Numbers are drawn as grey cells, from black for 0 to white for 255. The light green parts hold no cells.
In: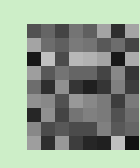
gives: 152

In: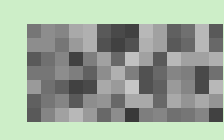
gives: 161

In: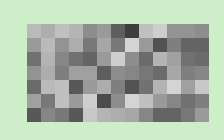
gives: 120

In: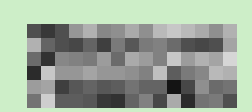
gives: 93

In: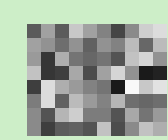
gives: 91
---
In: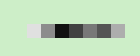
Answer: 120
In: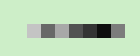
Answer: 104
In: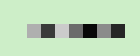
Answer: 107
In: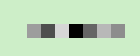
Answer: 141
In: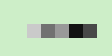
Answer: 113
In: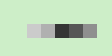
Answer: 143
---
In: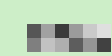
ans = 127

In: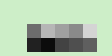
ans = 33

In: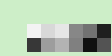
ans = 55

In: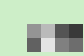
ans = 97

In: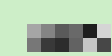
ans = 119

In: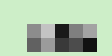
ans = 97
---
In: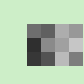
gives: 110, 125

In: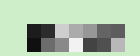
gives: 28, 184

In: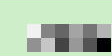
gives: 241, 1

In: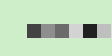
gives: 67, 191

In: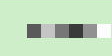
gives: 90, 252

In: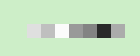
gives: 223, 171
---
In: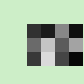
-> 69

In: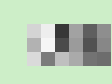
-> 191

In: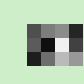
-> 186

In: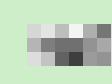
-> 98

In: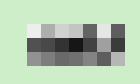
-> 106

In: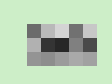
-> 155

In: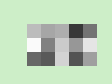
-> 211

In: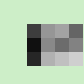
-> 192

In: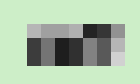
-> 30

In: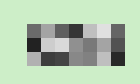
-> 68
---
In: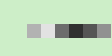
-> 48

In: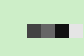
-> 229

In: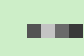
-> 57

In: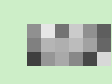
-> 203

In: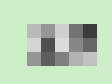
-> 115

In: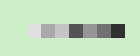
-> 84

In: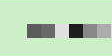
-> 30

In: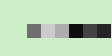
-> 14

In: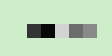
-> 108

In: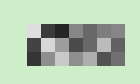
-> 134
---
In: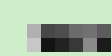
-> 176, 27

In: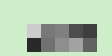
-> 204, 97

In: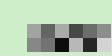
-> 163, 211

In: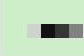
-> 209, 129

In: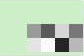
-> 154, 184

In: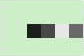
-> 30, 105
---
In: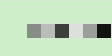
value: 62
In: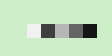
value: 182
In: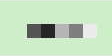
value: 181
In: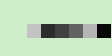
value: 65
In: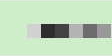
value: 67
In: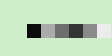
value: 110
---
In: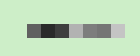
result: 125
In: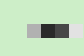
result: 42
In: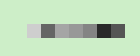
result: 132
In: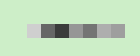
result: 116
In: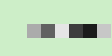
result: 61
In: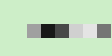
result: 208
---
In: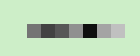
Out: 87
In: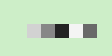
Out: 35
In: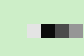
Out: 75
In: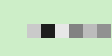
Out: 231
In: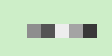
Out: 237
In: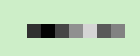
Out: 70
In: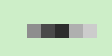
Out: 45
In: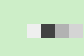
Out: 178
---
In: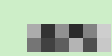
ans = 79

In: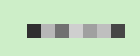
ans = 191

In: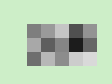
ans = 204

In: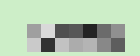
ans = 136

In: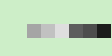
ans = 77

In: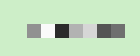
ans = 84

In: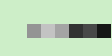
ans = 72

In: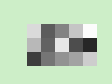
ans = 162

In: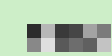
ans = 96
